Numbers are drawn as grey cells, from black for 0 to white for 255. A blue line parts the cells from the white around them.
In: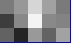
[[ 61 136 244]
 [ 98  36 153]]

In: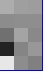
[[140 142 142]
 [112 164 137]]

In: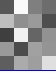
[[190 143 154]
 [ 63 240 101]]

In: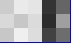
[[217 199 219]
 [199 239 221]]

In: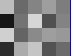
[[ 22 115 214]
 [208 100 138]]

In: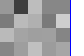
[[123 186 176]
 [186 164 159]]

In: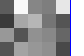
[[ 58 167 182]
 [152  84 145]]
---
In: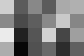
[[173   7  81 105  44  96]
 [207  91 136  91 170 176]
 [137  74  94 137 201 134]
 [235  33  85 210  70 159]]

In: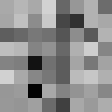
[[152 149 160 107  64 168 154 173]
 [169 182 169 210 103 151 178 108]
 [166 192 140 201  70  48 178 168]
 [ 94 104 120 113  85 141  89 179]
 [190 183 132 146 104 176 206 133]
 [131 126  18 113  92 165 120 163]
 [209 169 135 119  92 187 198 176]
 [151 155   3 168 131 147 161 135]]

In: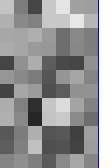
[[132 143 127  90 138 167 133]
 [196 125  69 200 229 160 158]
 [176 137 129 200 200 231 182]
 [167 165 174 154 110 137 125]
 [171 166 154 152 110 135 126]
 [ 69 145 173  93  73  69 144]
 [150 137 123  85 149 165 132]
 [ 67 166 155  79  93 145 146]
 [173 129  47 197 220 164 130]
 [176 137  38 195 201 139 109]
 [ 88 124 175  84  88  64 159]
 [ 93 128 192  79  82  67 156]]

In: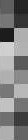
[[174 100]
 [ 95  36]
 [118  51]
 [ 28 175]
 [207 179]
 [190  89]
 [176 138]
 [119 183]
 [194 116]
 [112  59]]

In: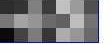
[[ 10  66 123  54 172 150 106]
 [ 45  52 128  60 192 155  80]
 [119 163 149 107  97 189 115]]

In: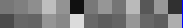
[[ 75 103 100 149 136 219 104  93 100 151 103  94 174]
 [119 127 142 190 147  16 120 150 117 186  87 152  48]]

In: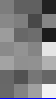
[[104 131 160 242]
 [125  96  96  33]
 [136 127  72 133]
 [156 104 109  27]
 [138 147 133 229]
 [163 144 145 177]
 [103  82 118 102]]

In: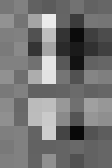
[[127 129  99 144 100  81  98 102]
 [119 129  97  91 100 114  98 102]
 [146 116 164 235 101  60 119 117]
 [127 129  81 190  51  11  63  76]
 [122 138  52 164  42  26  49  64]
 [129 129 113 229  88  18  98 102]
 [145 111 173 226 117  81 133 127]
 [121 129  98  98 100 107  98 102]
 [139 104 187 190 152 112 160 151]
 [144 106 188 202 138  84 150 143]
 [127 129  99 205  68   8  83  93]
 [121 129  98  98 100 105  98 102]]
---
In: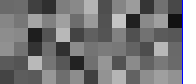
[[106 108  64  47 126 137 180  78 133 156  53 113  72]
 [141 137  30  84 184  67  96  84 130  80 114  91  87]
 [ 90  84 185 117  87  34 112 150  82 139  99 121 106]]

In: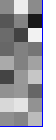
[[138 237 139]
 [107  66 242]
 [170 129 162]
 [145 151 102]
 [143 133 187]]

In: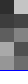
[[ 46 196]
 [ 94 131]
 [150 108]]

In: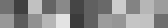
[[113  64 193 100 137  69  96 105 204 131 182 156]]

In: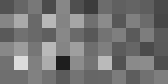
[[ 82 102 120  75 135  79  60 108  96 100  94  73]
 [ 89 113 105  95 136 106  88 115 127  90 125  90]
 [113 220 128 173  30 140 116 186  82 138 140  78]]

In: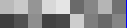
[[186 201 149 216 229 106 134 181 113]]

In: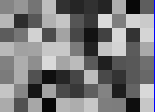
[[133 150 116 190  49  37  49  36 174   8  94]
 [ 92 118 210  76 163  71  18  65 215  51 213]
 [129 173 142 218 165 187  90  31  84  88 111]
 [197 134  21 163  74  56  95 131  29 100 217]]
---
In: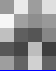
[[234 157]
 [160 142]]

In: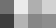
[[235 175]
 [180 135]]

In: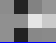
[[ 35 130]
 [144 229]]

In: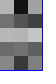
[[ 19 162]
 [ 84  65]]

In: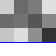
[[106 123]
 [114  86]]

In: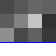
[[ 88 103]
 [130 196]]

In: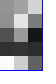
[[162 212]
 [227 123]]

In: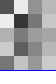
[[235 146]
 [ 54 119]]

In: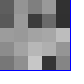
[[148 127]
 [154  59]]
